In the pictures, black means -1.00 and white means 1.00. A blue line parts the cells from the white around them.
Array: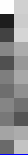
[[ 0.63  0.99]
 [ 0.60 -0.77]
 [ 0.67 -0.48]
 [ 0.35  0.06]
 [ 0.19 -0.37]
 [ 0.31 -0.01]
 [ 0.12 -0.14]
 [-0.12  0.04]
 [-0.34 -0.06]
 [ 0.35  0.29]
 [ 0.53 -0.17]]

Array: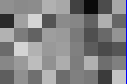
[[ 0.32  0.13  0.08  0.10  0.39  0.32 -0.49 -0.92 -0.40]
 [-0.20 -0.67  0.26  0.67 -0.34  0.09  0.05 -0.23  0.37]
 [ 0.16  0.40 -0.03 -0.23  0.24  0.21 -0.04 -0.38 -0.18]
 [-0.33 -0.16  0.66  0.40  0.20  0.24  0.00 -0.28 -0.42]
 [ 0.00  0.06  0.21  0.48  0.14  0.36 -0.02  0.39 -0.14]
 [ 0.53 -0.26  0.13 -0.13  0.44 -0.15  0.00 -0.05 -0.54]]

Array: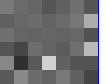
[[-0.33 -0.05 -0.16 -0.20 -0.33 -0.24 -0.12]
 [ 0.36 -0.25 -0.19 -0.15 -0.22 -0.16 -0.07]
 [-0.36 -0.13 -0.21 -0.22 -0.21 -0.22 -0.19]
 [ 0.46 -0.34 -0.45 -0.14 -0.22 -0.28 -0.13]
 [-0.35  0.06 -0.62 -0.30  0.64 -0.24 -0.35]
 [-0.47 -0.30  0.08 -0.15 -0.22 -0.05 -0.24]]

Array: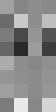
[[ 0.08  0.26  0.05  0.11]
 [ 0.49 -0.15  0.58  0.11]
 [-0.35 -0.03 -0.43  0.17]
 [-0.53 -0.20 -0.68  0.22]
 [ 0.13  0.35  0.11  0.06]
 [ 0.15  0.17  0.12  0.10]
 [ 0.18  0.25  0.17  0.09]
 [ 0.67 -0.03  0.83  0.06]]

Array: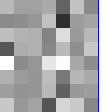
[[ 0.08  0.45  0.26  0.26  0.33 -0.22  0.52]
 [ 0.29  0.09  0.11  0.18  0.51 -0.63  0.23]
 [ 0.44  0.49  0.40  0.38  0.03  0.73  0.21]
 [ 0.56 -0.32  0.36  0.38  0.06  0.45  0.12]
 [ 0.11  1.00  0.10  0.18  0.80  0.98  0.32]
 [ 0.33  0.38  0.22  0.17  0.48 -0.06  0.43]
 [ 0.23  0.24  0.15  0.17  0.45 -0.24  0.20]
 [ 0.07  0.57  0.19  0.28 -0.33  0.68  0.58]]

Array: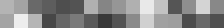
[[ 0.07  0.41  0.28 -0.18 -0.27 -0.39 -0.35  0.38  0.04  0.18  0.38  0.83
   0.52 -0.33  0.11  0.66]
 [-0.38  0.29  0.86  0.42 -0.44 -0.20 -0.04 -0.30 -0.56 -0.35  0.08  0.63
   0.26  0.24 -0.40 -0.18]]

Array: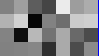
[[ 0.35  0.01  0.25 -0.27 -0.46  0.84  0.23]
 [ 0.62  0.40  0.64 -0.95  0.02 -0.14  0.59]
 [-0.41  0.03 -0.90  0.44 -0.10  0.33 -0.18]
 [ 0.09  0.01  0.03  0.06 -0.63  0.33 -0.40]]

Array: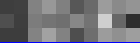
[[ 0.16 -0.51 -0.50  0.02  0.19  0.00 -0.32 -0.17  0.22  0.08]
 [-0.64 -0.38 -0.51 -0.03 -0.09 -0.13  0.06 -0.10  0.62 -0.19]
 [ 0.24 -0.52 -0.52  0.03  0.27  0.02 -0.39 -0.14  0.22  0.13]]
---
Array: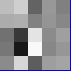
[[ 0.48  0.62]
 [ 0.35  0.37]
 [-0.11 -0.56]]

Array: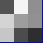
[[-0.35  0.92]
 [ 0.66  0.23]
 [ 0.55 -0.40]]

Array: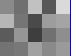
[[ 0.08 -0.12]
 [ 0.43 -0.08]
 [-0.29  0.18]]

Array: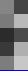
[[ 0.04 -0.47]
 [-0.04  0.45]
 [-0.66 -0.41]]

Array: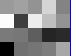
[[ 0.21  0.26]
 [ 0.98 -0.52]
 [-0.04 -0.07]]

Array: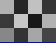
[[ 0.39 -0.70]
 [-0.55  0.56]
 [ 0.06 -0.60]]
